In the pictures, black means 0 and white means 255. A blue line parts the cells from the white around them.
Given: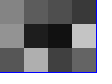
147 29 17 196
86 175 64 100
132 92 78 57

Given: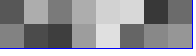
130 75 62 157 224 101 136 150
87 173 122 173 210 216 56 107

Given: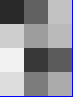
242 56 90
220 124 171
206 157 186
41 97 194

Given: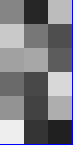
238 52 32
201 119 78
161 167 92
147 66 174
133 38 188
105 72 215

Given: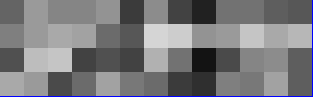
169 154 74 107 162 120 107 59 47 127 120 162 94
100 154 133 133 147 59 140 66 33 114 114 94 87
127 154 169 162 107 87 213 205 147 154 197 169 183
80 189 197 66 80 66 177 114 19 74 133 140 94

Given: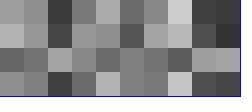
158 143 58 121 172 107 136 205 64 58
143 128 64 107 179 128 121 198 78 70
179 151 70 151 143 85 164 185 78 51
101 115 164 136 107 128 115 93 158 164

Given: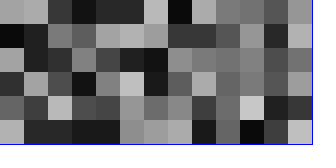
178 40 40 25 25 142 157 171 25 101 10 62 191
163 32 48 129 69 32 18 142 122 114 129 77 114
163 171 55 18 40 40 185 10 171 122 114 85 150
48 163 77 18 129 191 25 93 171 101 122 85 157
10 32 122 93 163 178 157 55 55 85 150 40 178
101 62 185 77 69 150 108 136 62 108 199 32 55
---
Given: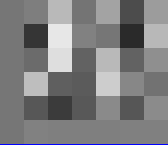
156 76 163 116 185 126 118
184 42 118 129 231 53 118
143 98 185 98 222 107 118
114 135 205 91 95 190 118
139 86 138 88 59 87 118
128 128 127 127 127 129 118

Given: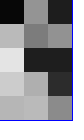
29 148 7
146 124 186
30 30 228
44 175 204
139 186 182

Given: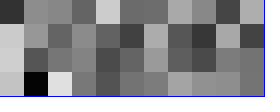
174 69 136 169 109 107 204 100 135 141 50
67 168 55 86 172 65 98 139 100 151 203
115 124 74 94 154 100 75 131 118 85 207
116 142 145 164 124 115 83 120 224 4 195

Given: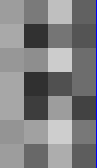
97 191 122 157
84 117 49 169
109 204 142 151
109 80 48 167
66 157 61 167
120 206 161 148
93 173 104 157

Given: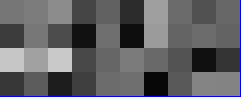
103 81 107 159 44 97 69 140 124 118
99 108 100 155 14 111 17 76 119 60
52 16 83 105 123 102 72 201 161 198
131 132 89 7 111 108 63 29 92 55

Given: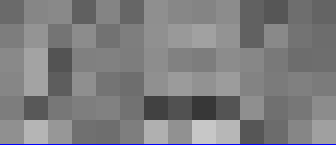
100 110 86 97 140 132 135 143 102 132 96 137 134 106
109 115 137 97 147 161 153 144 126 114 140 116 148 125
110 109 121 135 140 125 129 141 125 129 128 83 163 137
123 128 123 131 156 146 155 144 110 116 143 93 163 134
140 119 112 143 84 55 81 65 114 129 126 119 88 125
160 134 108 86 183 199 145 176 126 110 112 151 181 144
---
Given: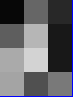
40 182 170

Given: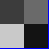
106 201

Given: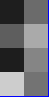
107 94

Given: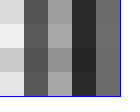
106 43 144 88

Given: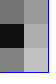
153 16

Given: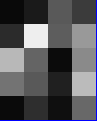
59 93 100 115
